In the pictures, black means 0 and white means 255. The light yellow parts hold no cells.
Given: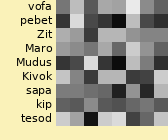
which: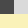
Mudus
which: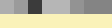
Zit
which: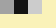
tesod
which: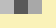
vofa
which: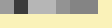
Zit
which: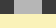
Kivok

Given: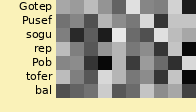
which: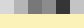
tofer
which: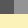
rep
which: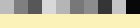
tofer
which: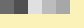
sogu

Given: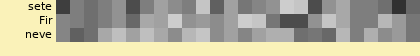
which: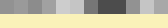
Fir
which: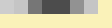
Fir
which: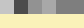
sete
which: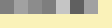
sete

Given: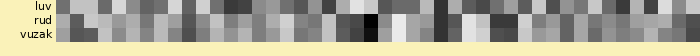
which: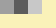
luv
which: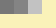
vuzak
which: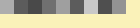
luv
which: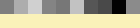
rud
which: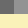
vuzak

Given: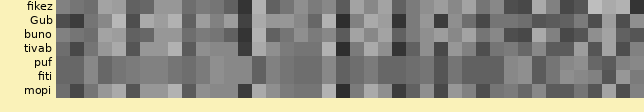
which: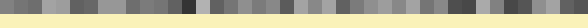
buno
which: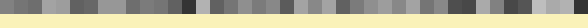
fikez

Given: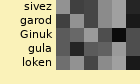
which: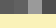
gula
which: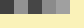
garod
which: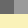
Ginuk
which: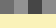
loken
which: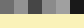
loken
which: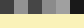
garod

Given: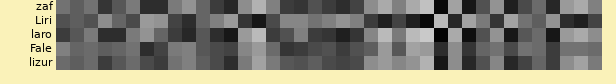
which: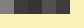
zaf
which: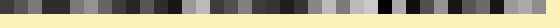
laro
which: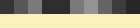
zaf
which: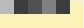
laro

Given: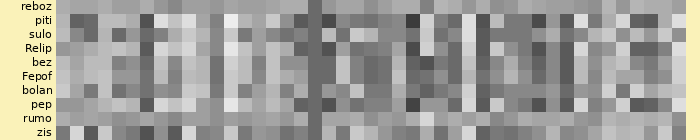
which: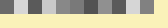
pep
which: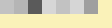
pep
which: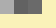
Relip

